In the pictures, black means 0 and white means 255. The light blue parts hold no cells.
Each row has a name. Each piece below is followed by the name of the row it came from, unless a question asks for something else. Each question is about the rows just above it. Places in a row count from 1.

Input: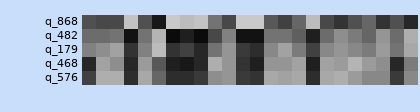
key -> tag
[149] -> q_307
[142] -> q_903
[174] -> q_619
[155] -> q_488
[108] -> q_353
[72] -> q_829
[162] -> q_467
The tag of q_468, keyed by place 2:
q_467
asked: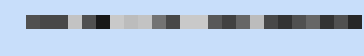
q_868

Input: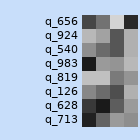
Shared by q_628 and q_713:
[154]
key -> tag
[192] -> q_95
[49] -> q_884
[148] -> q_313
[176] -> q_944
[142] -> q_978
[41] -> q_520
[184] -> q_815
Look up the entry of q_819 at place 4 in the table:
q_313
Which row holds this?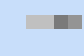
q_819
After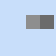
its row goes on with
[ 86 176]

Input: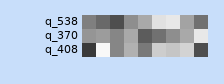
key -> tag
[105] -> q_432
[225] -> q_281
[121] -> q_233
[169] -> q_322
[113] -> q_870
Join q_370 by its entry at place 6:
q_870
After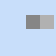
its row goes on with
[121 205 197 211  78]

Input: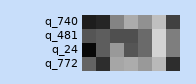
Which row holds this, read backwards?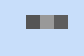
q_24
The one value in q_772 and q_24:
[153]

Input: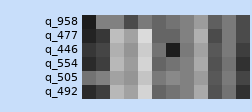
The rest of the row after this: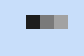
[ 88 122  62]
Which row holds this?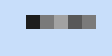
q_446
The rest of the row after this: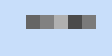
[75]
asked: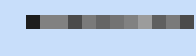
q_958
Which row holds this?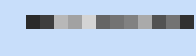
q_492
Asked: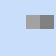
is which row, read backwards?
q_505
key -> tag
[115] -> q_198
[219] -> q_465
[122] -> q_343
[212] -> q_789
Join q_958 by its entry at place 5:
q_343

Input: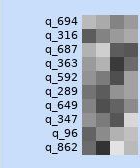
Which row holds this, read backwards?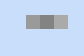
q_694
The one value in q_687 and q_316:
[92]
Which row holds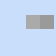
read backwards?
q_316
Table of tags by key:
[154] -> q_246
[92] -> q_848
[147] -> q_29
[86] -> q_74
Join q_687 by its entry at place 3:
q_848
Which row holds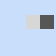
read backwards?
q_347
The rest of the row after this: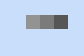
[215]

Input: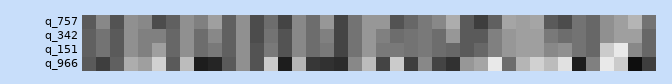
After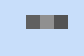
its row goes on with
[121  83 136 109 121  68 115 151 121 121 115 121 109 103  90 103 128 151
 159 159 136 144 115 103 203 233 136 103]
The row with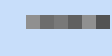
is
q_151
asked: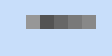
q_757
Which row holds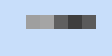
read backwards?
q_757
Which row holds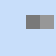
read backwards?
q_151
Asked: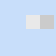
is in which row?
q_966

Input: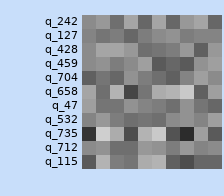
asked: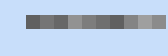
q_704
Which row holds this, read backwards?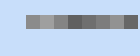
q_704
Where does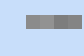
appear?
q_127
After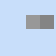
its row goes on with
[139]

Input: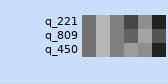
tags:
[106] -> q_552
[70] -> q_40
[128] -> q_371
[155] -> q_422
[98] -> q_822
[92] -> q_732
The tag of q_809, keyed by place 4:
q_822
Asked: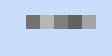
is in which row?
q_809

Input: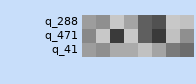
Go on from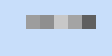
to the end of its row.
[ 81 200 193]
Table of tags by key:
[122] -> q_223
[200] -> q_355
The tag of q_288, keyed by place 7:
q_355
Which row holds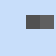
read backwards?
q_288
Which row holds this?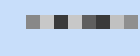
q_471
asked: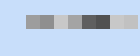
q_288
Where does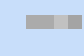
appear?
q_41

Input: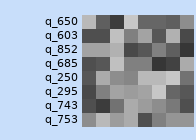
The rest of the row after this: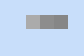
[185 185 199 114]
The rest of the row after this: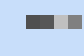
[128  54  66 171]
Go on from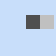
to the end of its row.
[128 163  87 177  73]

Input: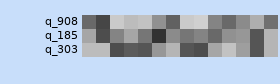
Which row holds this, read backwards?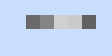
q_908
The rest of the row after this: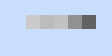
[202 208 132 105 139 174 112]
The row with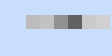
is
q_908
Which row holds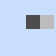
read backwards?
q_303

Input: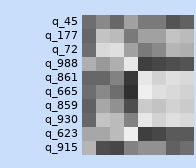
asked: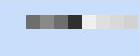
q_665
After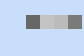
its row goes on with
[161 161 195 187]
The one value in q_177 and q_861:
[103]

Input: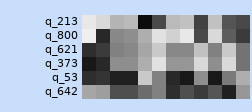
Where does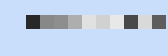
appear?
q_800
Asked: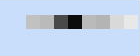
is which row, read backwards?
q_213
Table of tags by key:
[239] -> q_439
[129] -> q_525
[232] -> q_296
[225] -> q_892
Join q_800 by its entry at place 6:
q_892
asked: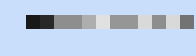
q_373
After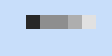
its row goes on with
[150 150 217 142 217 115]
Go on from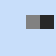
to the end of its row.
[ 24 142  24 122 174]
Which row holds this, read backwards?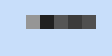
q_642

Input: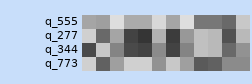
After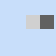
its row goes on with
[159 208 208 146 200 159  90  97 139 139]
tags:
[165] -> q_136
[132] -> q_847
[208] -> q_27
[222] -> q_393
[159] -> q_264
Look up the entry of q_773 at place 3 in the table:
q_264

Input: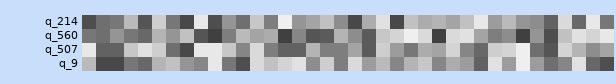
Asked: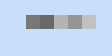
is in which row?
q_560
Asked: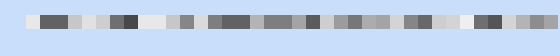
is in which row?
q_507
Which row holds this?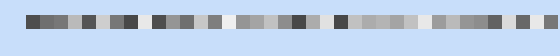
q_214
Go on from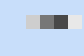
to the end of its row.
[ 78 149 111 199 126 239 149 164 193 141  72 172 225  72 193 172 180 164
 193 232 156 186 149 141  98 218 104 232 119]

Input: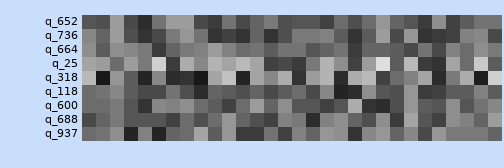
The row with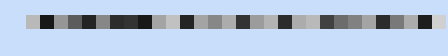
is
q_318
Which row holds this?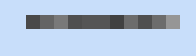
q_652

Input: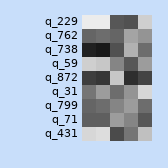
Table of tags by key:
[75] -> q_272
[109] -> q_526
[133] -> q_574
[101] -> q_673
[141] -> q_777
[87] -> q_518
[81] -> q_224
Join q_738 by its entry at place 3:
q_224
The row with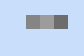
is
q_799
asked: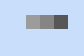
q_71
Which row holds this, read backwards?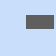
q_71

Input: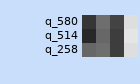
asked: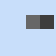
q_514
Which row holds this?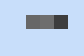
q_258
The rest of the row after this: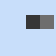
[ 67 222]
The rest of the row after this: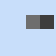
[222]

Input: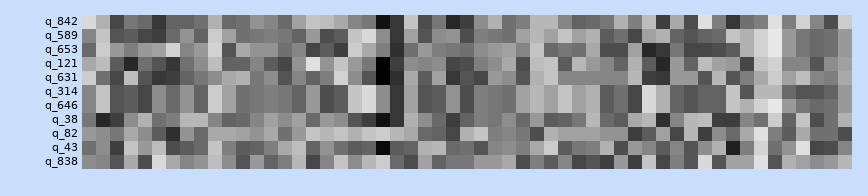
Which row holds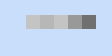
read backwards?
q_82
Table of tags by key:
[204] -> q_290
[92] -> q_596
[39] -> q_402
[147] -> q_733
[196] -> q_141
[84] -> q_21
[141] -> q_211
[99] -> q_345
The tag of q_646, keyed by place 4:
q_596
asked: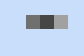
q_589
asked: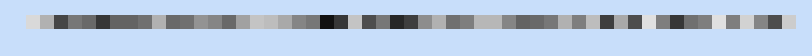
q_842

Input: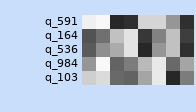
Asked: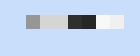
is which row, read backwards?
q_591
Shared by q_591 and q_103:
[39]
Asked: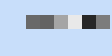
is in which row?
q_103

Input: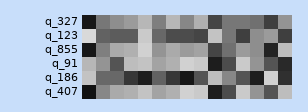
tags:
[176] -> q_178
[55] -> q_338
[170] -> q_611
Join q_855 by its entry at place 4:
q_178
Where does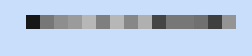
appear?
q_327
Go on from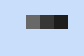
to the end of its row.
[ 98  55  23  84 189 135  84  29 209  48]
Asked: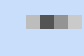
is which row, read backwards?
q_407
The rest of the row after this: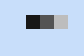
[135  84  29 209  48]
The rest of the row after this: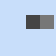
[119 112  63 148]
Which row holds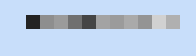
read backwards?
q_855

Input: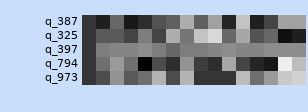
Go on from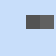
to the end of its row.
[173  96 161  37 195  31  68 161 161]
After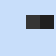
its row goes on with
[103  24  45  83  96 173  96 161  37 195  31  68 161 161]

